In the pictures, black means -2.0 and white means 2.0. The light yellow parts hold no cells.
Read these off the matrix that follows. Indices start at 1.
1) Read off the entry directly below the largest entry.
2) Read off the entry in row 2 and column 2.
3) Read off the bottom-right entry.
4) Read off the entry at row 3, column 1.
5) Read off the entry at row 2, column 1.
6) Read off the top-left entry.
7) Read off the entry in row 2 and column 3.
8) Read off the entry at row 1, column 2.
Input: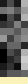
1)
1.0
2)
0.0
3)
-0.4
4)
-1.8
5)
-0.2
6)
-1.6
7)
-0.6
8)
-0.8

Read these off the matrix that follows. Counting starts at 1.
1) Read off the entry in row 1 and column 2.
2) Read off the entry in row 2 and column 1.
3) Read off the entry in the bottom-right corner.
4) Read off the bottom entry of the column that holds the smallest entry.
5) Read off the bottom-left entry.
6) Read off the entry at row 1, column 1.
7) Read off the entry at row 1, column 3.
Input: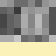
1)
0.3
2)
-0.5
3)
0.9
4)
1.1
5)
0.7
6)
0.5
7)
-0.3

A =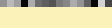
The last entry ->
-0.9
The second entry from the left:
0.9
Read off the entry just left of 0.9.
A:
0.3
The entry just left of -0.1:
-0.7
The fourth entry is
-1.9

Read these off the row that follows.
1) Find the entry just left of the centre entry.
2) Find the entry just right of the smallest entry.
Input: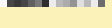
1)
-1.3
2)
1.7

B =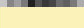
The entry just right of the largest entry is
0.1
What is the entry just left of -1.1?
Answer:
-0.7
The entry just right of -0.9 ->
-0.3
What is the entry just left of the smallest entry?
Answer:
-0.1

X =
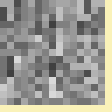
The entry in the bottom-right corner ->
0.6
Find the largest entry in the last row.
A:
0.8
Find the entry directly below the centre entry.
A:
-0.4
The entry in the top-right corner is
0.8
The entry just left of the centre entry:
0.0
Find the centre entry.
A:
0.8
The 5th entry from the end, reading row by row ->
0.0
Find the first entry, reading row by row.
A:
0.6
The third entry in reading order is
-0.8
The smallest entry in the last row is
-0.4
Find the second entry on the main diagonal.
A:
0.6
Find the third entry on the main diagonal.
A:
-0.6
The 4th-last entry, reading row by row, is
-0.2
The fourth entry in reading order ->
0.0
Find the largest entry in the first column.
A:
1.2
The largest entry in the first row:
1.0
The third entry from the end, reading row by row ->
-0.2
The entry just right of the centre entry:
1.2

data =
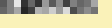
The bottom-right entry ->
-0.2
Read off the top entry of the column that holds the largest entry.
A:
1.6
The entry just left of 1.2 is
0.6
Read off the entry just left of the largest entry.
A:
0.0
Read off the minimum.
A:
-1.4
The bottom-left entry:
-0.4

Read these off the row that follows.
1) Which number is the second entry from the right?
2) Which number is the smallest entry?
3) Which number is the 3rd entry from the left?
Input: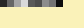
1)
-0.2
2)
-1.8
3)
0.6

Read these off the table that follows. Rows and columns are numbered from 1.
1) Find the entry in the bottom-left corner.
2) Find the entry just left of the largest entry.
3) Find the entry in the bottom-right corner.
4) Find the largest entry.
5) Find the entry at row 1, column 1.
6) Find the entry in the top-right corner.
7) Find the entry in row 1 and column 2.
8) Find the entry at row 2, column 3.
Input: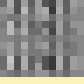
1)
0.1
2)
-0.3
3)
0.1
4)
1.1
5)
-0.3
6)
0.3
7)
0.7
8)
-0.7

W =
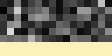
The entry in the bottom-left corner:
-0.2
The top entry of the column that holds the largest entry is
-1.6
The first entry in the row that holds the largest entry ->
-1.2
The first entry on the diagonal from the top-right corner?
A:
-1.8
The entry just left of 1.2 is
-0.8
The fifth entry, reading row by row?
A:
-1.0
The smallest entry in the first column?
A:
-2.0
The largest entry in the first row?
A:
1.0
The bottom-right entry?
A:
-0.8
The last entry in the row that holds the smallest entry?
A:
0.0
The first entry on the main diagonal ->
-1.4
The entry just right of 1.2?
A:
-1.0
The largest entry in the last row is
0.8
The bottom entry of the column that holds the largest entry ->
-0.4
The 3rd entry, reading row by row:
0.0
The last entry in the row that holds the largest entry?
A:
0.2
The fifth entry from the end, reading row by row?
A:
-0.4

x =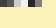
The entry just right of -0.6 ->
1.2
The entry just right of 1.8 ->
-1.4

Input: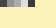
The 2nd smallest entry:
-0.9
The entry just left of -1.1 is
1.5
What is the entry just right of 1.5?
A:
-1.1
